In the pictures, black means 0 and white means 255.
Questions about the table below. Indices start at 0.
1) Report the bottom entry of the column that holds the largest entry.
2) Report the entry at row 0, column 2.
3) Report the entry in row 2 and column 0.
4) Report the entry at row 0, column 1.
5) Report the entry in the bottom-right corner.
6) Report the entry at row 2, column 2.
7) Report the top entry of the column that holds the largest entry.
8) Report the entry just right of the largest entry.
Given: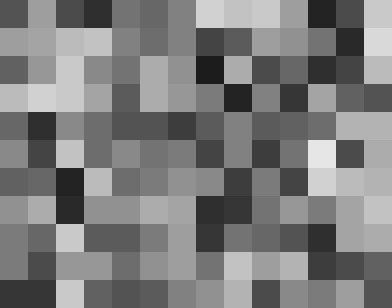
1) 123
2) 75
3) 97
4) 158
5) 83
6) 201
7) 35
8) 75

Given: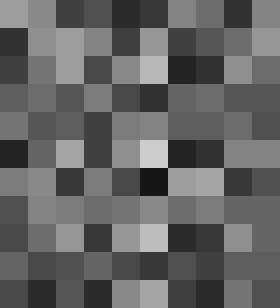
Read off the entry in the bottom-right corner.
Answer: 80
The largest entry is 204
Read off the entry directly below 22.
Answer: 137
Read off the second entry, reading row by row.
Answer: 137
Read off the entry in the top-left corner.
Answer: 157
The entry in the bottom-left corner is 72
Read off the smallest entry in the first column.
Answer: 35
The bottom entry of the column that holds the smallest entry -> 164
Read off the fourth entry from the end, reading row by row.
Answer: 64
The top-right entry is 131
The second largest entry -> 190
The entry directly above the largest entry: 131
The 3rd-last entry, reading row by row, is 43
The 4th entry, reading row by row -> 80
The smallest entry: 22
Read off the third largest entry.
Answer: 183
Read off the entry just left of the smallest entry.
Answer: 72
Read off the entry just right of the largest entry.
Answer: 35
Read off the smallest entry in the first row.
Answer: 43
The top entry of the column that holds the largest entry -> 56
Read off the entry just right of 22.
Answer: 157
